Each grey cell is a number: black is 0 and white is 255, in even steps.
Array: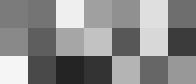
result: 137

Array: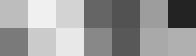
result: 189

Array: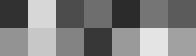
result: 49

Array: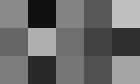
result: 102

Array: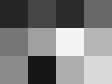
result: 118

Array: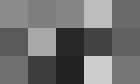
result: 89
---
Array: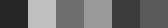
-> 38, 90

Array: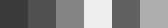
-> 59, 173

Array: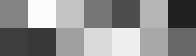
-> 131, 104

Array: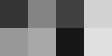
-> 52, 224

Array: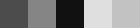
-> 76, 194

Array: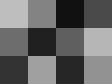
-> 190, 146

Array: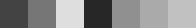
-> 67, 193

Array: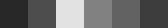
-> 40, 61

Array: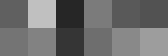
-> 96, 157
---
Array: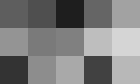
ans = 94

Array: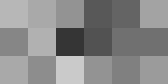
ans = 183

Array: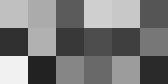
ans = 192

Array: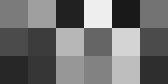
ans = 123

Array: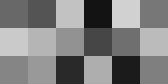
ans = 104

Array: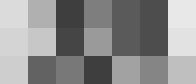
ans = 219

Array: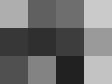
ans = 174

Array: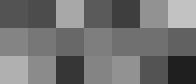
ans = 83
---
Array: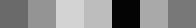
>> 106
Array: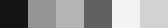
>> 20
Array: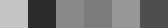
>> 196
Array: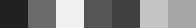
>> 33
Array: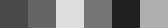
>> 73
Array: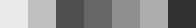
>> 234
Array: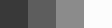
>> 57
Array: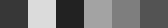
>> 55
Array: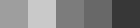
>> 158
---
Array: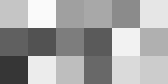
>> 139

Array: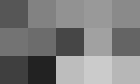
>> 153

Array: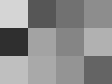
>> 113

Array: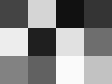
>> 17

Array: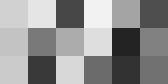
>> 164

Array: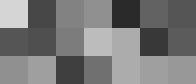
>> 98
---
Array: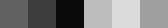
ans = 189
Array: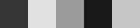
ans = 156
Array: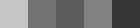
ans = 92
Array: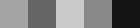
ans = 201
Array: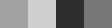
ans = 207
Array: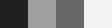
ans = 159
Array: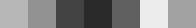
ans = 95
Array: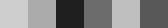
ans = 108
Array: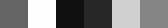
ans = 39
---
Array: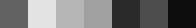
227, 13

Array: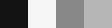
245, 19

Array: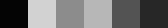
210, 4

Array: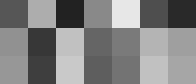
231, 34

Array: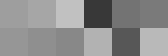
193, 56

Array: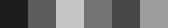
255, 29

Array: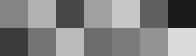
219, 26

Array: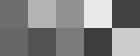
233, 60

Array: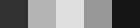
223, 21

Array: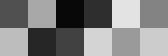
227, 8
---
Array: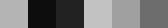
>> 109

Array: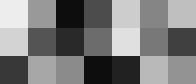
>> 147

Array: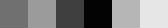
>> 230

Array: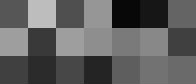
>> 106

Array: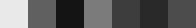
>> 76

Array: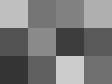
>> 111

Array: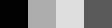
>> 89

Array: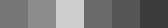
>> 59
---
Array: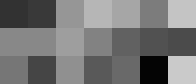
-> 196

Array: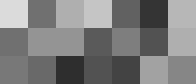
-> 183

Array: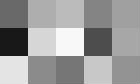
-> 160

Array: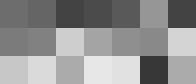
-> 67

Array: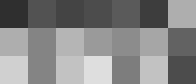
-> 174

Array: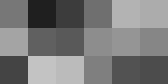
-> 172

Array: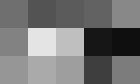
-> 136

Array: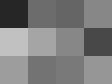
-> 135

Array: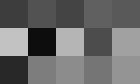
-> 89
